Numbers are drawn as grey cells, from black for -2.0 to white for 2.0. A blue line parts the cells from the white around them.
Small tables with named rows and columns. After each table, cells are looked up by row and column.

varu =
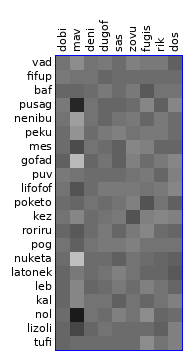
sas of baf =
-0.3
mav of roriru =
-0.6
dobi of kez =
-0.2
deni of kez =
-0.3
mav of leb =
0.1
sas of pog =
-0.1
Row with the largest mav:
nuketa

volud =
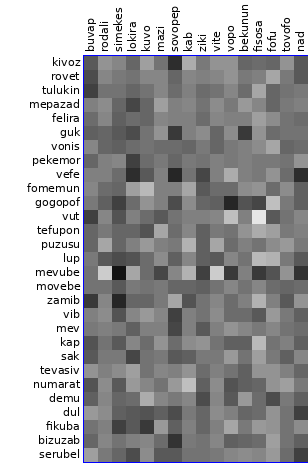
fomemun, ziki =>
-0.6
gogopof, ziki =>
-0.4
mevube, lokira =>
0.6
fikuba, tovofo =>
-0.2
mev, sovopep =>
-0.9
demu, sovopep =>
-0.1
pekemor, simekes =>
0.1

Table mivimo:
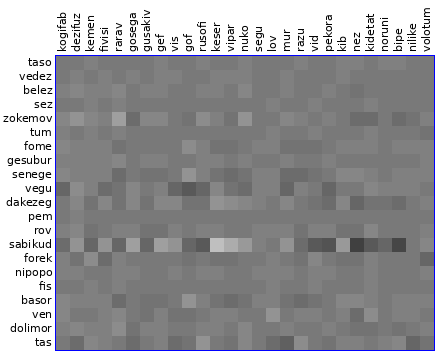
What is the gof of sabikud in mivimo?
-0.4
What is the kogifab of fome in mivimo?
0.1
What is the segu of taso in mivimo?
-0.1
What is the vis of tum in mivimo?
-0.1
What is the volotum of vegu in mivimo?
-0.1
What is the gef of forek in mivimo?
-0.1
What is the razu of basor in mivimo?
-0.3
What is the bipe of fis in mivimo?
-0.1
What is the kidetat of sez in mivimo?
0.0
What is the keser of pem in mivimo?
-0.1
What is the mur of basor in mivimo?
-0.2
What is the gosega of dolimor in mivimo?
-0.2
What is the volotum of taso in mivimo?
-0.1
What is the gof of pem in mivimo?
-0.1
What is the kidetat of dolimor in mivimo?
-0.2
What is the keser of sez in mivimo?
-0.1
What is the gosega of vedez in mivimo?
0.0
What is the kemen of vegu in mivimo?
0.0

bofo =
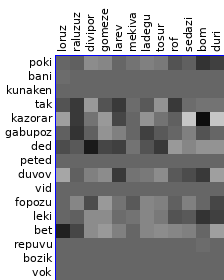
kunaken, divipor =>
-0.4
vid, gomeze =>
-0.4
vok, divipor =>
-0.4
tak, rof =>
-1.1
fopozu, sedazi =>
0.0
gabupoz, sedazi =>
0.0
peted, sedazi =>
-0.4
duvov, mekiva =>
-0.2
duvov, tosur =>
0.2
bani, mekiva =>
-0.4
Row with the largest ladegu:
kazorar

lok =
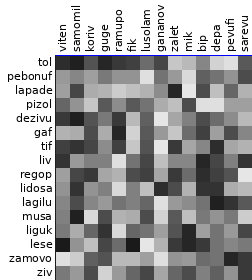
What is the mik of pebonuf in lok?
1.4
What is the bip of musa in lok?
-0.1
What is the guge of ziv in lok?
1.3
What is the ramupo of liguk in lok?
1.4
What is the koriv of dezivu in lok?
-0.7
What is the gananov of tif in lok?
1.6
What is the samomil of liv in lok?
0.4
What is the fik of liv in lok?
-0.2
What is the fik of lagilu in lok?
0.0
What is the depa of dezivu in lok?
-0.3
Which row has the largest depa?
pizol

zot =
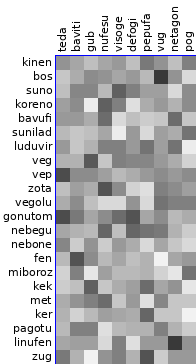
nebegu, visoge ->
1.0
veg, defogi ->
0.1
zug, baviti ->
0.8
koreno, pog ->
0.2
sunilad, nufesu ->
0.6
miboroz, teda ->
1.3

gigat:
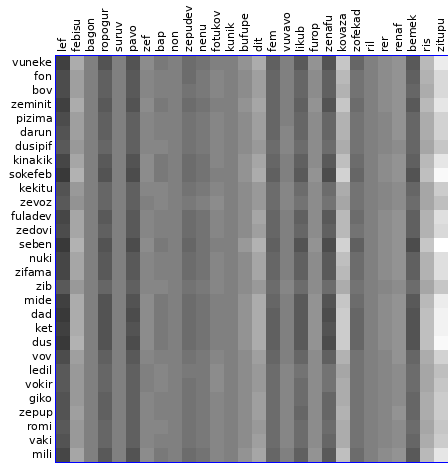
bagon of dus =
0.0
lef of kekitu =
-0.7
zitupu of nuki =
1.5
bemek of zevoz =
-0.3
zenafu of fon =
-0.5
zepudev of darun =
-0.2
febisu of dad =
0.7

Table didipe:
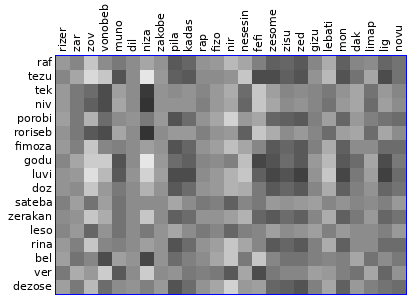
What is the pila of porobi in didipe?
-0.7
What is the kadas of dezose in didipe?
-0.3
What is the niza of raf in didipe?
0.6
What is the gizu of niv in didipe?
0.1
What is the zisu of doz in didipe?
-0.4
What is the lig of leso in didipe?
0.0
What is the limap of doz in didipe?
0.3
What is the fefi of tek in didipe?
1.1
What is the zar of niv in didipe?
-0.1
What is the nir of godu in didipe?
0.0
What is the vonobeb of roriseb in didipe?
-0.8
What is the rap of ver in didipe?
0.0
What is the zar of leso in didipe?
0.4
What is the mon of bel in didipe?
0.0
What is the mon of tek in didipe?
0.3
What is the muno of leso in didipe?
-0.2
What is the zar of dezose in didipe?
-0.1

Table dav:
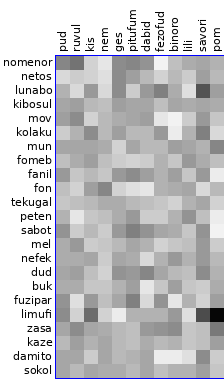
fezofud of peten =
1.2
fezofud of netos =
1.3
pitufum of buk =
0.5
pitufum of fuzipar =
0.0
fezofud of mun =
0.9
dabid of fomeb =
1.2
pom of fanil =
1.7
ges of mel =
0.9
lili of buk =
1.1
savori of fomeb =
0.7
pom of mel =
1.2
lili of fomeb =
0.4
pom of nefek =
0.9
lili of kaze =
1.1
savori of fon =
1.4
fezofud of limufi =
0.8
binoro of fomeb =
1.1
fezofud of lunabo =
0.0
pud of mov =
0.5
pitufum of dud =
0.4

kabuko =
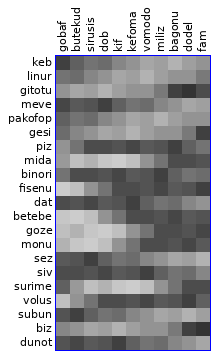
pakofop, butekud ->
-0.2
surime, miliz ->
0.3
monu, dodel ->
-0.9
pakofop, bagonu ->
0.5
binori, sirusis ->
-0.8
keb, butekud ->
-0.5
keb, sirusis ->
-0.2
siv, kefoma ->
-0.7
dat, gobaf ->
-0.8
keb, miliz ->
0.5
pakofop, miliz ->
0.8
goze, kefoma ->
0.3
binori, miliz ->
-1.0
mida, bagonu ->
-0.8
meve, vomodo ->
-0.3
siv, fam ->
0.1
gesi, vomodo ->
0.5
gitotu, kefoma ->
0.3
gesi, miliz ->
0.3
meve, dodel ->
0.6

